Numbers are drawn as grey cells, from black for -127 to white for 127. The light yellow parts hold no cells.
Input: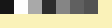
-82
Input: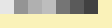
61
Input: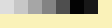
3
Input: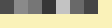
-72
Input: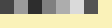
0
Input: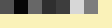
-80
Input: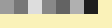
8
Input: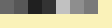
-76
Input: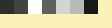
-32
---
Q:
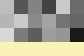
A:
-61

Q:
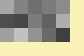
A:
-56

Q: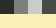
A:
-54

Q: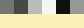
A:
-55

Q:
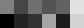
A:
-99

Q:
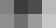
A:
-51

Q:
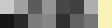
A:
-85
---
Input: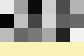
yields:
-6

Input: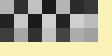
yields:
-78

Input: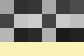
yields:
-85

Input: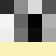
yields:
-116

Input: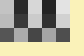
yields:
-57

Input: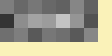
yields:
-38

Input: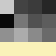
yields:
10

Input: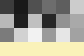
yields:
114
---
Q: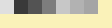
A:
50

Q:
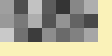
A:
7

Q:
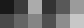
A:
-39

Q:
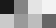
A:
100

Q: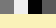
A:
-125

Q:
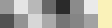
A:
11
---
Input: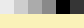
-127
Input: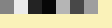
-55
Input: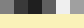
111
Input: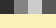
76
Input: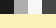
119
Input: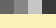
70
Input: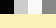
121
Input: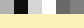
-22
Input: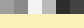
-82
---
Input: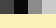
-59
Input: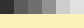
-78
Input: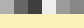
49
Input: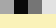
39
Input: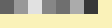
-29
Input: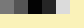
-7
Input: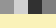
20
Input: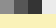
14
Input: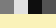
-4
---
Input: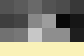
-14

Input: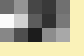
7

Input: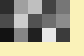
-109

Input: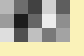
94

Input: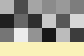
-10

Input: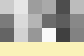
-27
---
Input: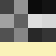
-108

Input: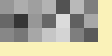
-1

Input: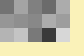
44

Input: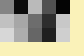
-123

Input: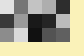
-82

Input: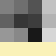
66

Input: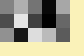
39

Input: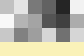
114

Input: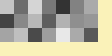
42
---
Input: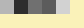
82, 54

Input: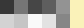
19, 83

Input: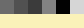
86, -20

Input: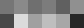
16, -55

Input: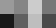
-7, -102

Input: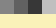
63, 4
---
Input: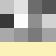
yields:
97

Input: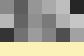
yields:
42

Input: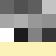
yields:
-46

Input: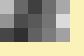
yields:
-64

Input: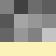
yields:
-63

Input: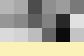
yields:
15

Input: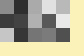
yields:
42

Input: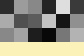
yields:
-91

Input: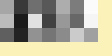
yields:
45
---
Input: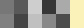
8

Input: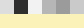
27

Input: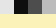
-50

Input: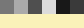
-103

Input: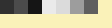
29

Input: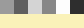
125

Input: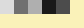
-102
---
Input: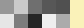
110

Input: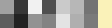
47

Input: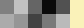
-6

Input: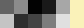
-2

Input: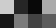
-61

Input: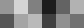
16

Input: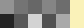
-46

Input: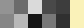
-7

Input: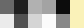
123

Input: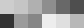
95
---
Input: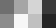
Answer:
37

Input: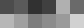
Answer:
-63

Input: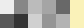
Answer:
59

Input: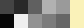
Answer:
-31

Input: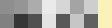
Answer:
86

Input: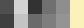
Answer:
-77
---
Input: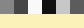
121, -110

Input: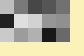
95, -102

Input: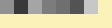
71, -70

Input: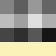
95, -105

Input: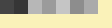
69, -73

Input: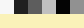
119, -123
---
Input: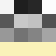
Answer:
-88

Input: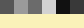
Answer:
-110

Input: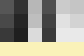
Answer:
75

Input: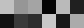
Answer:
58

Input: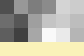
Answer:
84

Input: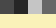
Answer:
69

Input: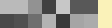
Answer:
-39

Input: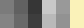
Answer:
72
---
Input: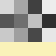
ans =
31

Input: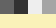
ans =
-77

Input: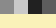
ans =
73

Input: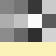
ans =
-23

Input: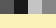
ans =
-102

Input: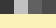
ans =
65

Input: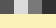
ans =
91

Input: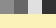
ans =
-24

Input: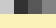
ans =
-77

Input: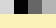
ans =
-124
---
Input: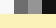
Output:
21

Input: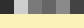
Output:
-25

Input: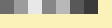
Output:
-19

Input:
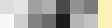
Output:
-20

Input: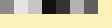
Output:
-33

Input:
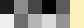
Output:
-57

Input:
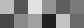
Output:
-42

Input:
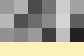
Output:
-52

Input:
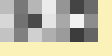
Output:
-53
